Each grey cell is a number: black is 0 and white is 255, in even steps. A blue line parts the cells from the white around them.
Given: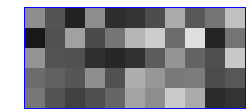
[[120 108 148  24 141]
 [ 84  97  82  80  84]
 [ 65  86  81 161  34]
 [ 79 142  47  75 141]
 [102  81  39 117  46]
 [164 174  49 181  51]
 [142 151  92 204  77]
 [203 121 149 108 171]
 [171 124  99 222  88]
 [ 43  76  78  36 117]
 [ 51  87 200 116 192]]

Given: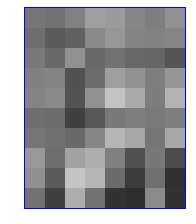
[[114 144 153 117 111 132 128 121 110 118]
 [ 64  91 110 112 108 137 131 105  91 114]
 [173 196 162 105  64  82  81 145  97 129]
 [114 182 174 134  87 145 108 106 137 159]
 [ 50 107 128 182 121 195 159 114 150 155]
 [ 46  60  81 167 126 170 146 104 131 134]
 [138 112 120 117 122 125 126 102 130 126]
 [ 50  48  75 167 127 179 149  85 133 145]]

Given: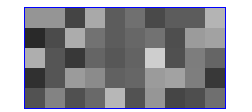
[[ 82  48 174  41 149]
 [131  85  85  75 149]
 [ 80 155  56 172  68]
 [105 139 101 114 169]
 [183  97  87  92  92]
 [ 82 102  99 103 112]
 [150 155 206 114  73]
 [ 69 162  80  78  92]
 [ 78 126 125 155  92]
 [111  56 101 162 180]]

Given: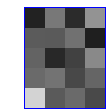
[[211 106  99  91  34]
 [ 90 115  40  90 120]
 [106  72  65 113  43]
 [ 73 101 137  31 147]]

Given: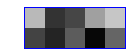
[[ 67 185]
 [ 36  51]
 [ 92  70]
 [  7 160]
 [101 198]]

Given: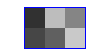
[[ 70  49]
 [ 96 189]
 [201 133]]
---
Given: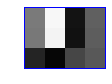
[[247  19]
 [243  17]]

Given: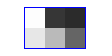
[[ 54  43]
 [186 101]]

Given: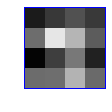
[[ 56  81]
 [230 181]]

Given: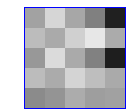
[[214 167]
 [170 208]]

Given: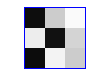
[[204 250]
 [ 17 212]]

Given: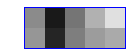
[[ 25 117]
 [ 37 126]]
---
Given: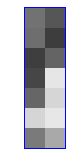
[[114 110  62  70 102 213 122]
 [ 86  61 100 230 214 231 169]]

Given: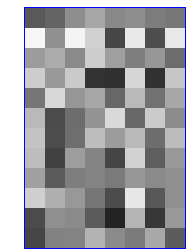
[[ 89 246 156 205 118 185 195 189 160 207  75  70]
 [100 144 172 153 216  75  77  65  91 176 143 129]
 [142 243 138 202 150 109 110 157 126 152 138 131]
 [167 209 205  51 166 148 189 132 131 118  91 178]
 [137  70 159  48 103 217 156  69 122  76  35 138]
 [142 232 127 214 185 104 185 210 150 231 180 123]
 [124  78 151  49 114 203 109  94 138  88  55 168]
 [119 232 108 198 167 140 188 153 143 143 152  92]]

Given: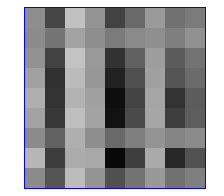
[[142 139 146 161 174 163 139 182 139]
 [ 70 116  66  48  51  56  98  61  85]
 [193 163 195 187 179 191 175 171 188]
 [147 142 153 150 160 163 142 168 148]
 [ 66 123  50  33  14  18 105   8  80]
 [105 138  97  80  68  74 127  62 115]
 [154 143 157 160 165 166 147 170 152]
 [113 127  91  85  51  62 132  40 113]
 [123 145 114 107  92  93 139  81 127]]

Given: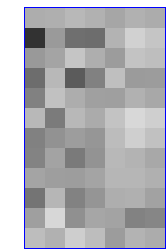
[[173  50 153 109 129 184 129 131 164 116 159 189]
 [175 154 164 184 193 123 146 163 158 182 215 177]
 [184 111 197  91 173 184 157 122 157 130 144 206]
 [177 109 174 129 160 171 150 147 164 149 166 189]
 [166 179 156 191 159 195 188 184 182 174 163 156]
 [177 209 195 155 177 216 207 179 182 176 130 179]
 [172 197 190 156 168 207 193 168 176 162 134 172]]

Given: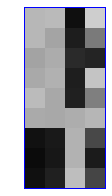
[[183 183 163 169 187 170  17  11  16]
 [186 164 172 177 168 168  25  23  32]
 [ 15  29  42  30  32 173 178 178 190]
 [206 122  36 196 127 182  72  27  69]]

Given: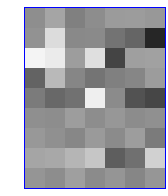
[[142 146 244  99 123 143 152 165 149]
 [165 220 235 185 104 141 144 168 141]
 [128 137 157 134 113 157 135 181 159]
 [141 138 223 116 239 141 154 198 139]
 [155 115  68 128 139 151 139  94 149]
 [156 101 159 134  82 140 157 112 134]
 [152  38 161 156  70 144 123 209 150]]

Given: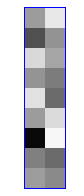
[[156  80 217 148 225 156   9 128 157]
 [232 147 165 124 107 219 247 107 138]]

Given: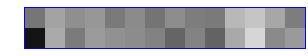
[[118  20]
 [163 170]
 [143 123]
 [151 155]
 [122 145]
 [139 140]
 [116 130]
 [141 101]
 [125 131]
 [122  99]
 [184 169]
 [197 214]
 [167 138]
 [125 154]]
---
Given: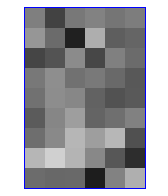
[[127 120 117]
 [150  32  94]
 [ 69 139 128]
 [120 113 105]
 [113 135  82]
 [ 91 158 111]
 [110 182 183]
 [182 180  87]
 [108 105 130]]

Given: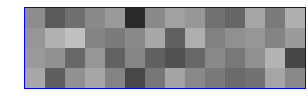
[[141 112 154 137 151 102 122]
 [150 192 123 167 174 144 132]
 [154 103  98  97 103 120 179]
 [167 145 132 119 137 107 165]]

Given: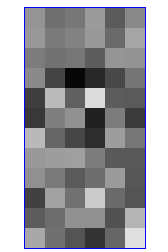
[[148 119  91]
 [152 130 106]
 [124 118 149]
 [138   7  72]
 [ 62  96  92]
 [ 56 145 124]
 [185  70 157]
 [153 159  89]
 [144  90 155]
 [ 65 113 106]
 [ 92 145  81]
 [168  84 102]]

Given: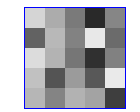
[[213 122 134]
 [ 98 130 107]
 [220 118 129]
 [193 155 234]
 [182 178  62]]

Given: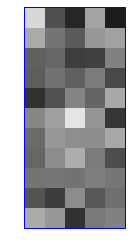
[[216  38  28]
 [170  90 162]
 [ 97  62 129]
 [ 93  96  72]
 [ 49 132 168]
 [135 229  54]
 [107 142 168]
 [102 173  77]
 [116 114 118]
 [ 84 140 112]
 [171  49 129]]

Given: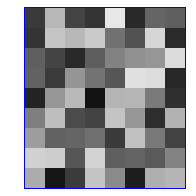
[[ 58  68 231 101]
 [ 52 184 113 214]
 [ 95  41 130 150]
 [ 98 149  86 221]
 [ 35 185 180 122]
 [126  75 195  45]
 [157 101  58 120]
 [209  86  95  90]
 [172  59 138 175]]
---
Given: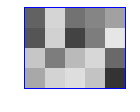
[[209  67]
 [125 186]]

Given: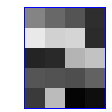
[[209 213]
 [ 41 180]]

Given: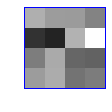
[[ 35 178]
 [170 102]]

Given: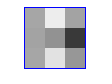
[[146  57]
 [226 151]]

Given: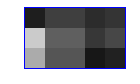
[[95 95]
 [85 85]]

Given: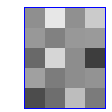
[[129 152]
 [214 141]]

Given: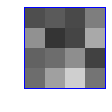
[[ 52  69]
 [109 142]]

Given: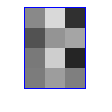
[[148 165]
 [206  37]]
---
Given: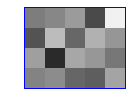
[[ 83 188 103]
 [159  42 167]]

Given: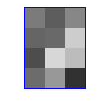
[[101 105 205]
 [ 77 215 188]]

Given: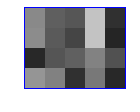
[[140  90  69]
 [ 40  85  96]]

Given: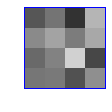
[[138 163 124]
 [105 130 209]]

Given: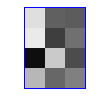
[[234  62 112]
 [ 14 202  76]]

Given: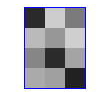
[[186 151 207]
 [134  43 164]]

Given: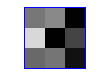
[[216   1  68]
 [105 117  17]]

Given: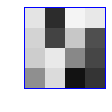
[[211  67 199]
 [205 233 136]]
